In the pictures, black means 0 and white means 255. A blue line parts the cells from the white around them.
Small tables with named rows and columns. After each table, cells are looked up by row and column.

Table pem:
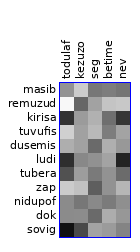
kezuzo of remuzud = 102
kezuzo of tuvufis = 161
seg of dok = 106
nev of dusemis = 152
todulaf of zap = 203
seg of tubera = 122
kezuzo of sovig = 73
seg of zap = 94
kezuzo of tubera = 157
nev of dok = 151
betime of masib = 125
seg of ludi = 145
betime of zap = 146
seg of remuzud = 162
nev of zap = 182
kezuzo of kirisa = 155
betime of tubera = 146
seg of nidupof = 137

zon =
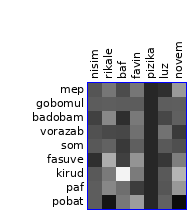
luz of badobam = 71
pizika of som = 39
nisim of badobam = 65
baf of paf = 110
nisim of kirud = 89
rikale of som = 98
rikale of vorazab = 73
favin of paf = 60
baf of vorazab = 71
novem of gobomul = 94
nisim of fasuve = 47
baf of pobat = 120
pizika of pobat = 39
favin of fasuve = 148
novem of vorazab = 58
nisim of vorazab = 81
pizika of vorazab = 39

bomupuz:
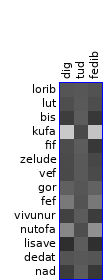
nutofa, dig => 135
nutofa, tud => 78
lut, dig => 78
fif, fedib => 56
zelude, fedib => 71
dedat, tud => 88
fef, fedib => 120
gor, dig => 96
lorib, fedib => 82
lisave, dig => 46
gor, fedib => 98
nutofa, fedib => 144
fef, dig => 121
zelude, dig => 74
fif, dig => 76
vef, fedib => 74
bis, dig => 61

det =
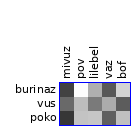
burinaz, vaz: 88
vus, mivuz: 105
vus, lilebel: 122
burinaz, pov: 253
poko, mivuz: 54
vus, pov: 189
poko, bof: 192
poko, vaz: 95
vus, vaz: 172
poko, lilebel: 198
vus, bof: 92
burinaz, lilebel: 175
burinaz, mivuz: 66
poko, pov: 195
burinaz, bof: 212

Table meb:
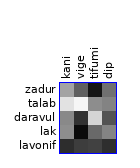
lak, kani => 142
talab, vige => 246
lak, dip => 132
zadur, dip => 112
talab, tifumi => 141
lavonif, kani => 45
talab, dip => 131
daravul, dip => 83
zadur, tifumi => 21
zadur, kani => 163
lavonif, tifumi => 65
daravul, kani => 137
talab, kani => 226
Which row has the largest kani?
talab

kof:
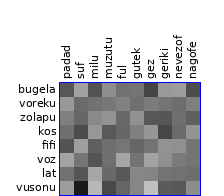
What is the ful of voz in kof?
165
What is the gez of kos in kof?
150
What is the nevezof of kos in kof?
107
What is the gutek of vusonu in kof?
134
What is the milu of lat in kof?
166
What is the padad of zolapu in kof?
127
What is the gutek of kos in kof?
128
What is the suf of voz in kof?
117
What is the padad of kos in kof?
112
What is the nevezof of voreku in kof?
109
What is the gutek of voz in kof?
115
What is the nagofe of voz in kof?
116
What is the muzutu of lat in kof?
105
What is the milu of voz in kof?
84
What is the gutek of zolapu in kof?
145

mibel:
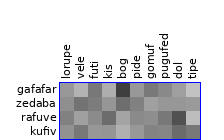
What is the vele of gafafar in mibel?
179
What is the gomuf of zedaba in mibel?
160
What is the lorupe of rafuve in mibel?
129
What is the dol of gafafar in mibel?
159
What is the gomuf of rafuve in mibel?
142
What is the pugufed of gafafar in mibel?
137
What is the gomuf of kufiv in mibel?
131
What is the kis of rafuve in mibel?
108
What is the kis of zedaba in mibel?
150
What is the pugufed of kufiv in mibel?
134
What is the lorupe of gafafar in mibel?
152

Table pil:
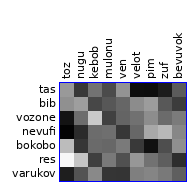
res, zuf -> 94
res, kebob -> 63
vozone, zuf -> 107
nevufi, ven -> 55
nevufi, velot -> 103
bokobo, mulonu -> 103
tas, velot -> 14
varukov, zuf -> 121
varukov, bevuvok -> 95
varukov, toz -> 30
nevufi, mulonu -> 111
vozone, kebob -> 202
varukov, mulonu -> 53
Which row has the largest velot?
res

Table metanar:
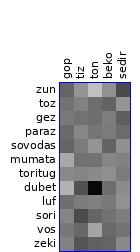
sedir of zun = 74
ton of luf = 128
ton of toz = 109
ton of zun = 192
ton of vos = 165
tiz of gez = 114
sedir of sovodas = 144
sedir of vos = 115
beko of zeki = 100
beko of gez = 125
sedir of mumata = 129
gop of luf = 111
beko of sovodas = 99
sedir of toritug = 123
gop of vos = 120
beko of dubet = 109
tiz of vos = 104
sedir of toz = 148
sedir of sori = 125
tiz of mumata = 113
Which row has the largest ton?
zun

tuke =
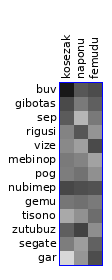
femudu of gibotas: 95
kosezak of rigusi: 131
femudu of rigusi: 148
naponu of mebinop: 131
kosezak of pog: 125
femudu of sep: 121
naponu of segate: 157
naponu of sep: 182
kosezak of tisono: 169
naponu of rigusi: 86
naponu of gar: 150
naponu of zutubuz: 66
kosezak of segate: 125
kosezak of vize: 137
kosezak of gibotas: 74
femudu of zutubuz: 142
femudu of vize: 74
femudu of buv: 76
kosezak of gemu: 118
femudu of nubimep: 82

